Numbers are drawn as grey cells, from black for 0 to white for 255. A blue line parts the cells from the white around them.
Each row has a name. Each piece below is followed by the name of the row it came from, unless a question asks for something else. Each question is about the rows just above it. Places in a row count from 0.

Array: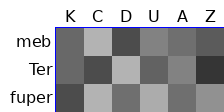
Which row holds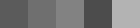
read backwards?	meb
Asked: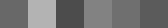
meb
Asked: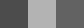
Ter
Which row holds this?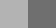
fuper
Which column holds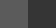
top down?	Z
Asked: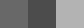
Ter

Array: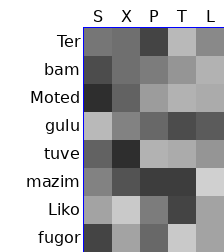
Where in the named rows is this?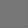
Ter, 0
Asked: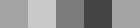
Liko
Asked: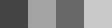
fugor
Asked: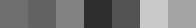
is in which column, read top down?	X
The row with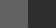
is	tuve
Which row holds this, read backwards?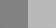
gulu
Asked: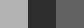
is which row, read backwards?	tuve

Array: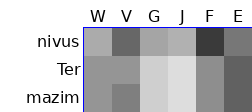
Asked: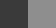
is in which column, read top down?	F
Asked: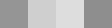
Ter
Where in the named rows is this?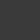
nivus, 4

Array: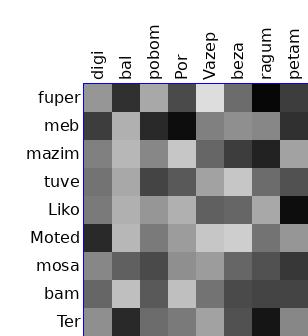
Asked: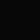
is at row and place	fuper, 6
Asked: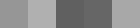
Liko
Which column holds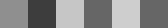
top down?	beza

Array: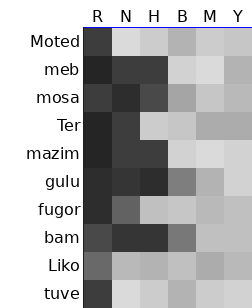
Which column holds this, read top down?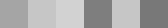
B
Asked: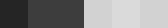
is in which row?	mazim
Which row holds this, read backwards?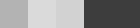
meb
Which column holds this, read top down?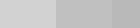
Y

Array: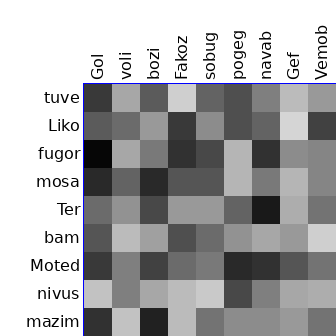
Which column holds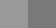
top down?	bozi
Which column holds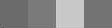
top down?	sobug
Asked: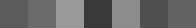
Liko
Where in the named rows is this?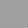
bam, 2
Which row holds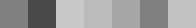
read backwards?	nivus

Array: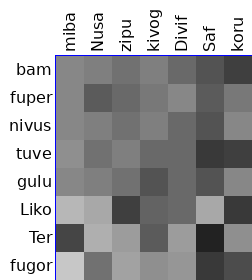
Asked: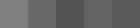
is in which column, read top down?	kivog
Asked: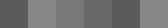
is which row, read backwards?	fuper
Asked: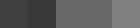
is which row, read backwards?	tuve
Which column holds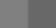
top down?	kivog
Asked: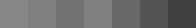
bam
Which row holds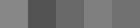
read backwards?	nivus
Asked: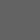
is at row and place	Liko, 3

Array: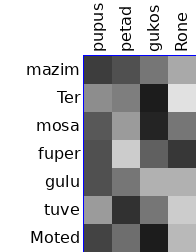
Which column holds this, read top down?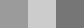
petad
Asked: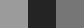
mosa
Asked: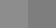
Ter
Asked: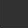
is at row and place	tuve, 1
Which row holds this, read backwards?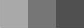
mazim
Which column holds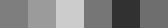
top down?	petad
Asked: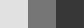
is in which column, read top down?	Rone

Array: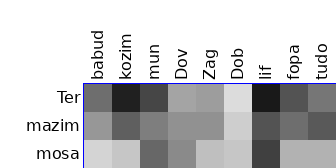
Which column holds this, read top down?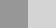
babud
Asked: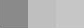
mosa
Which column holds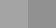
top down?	Dov

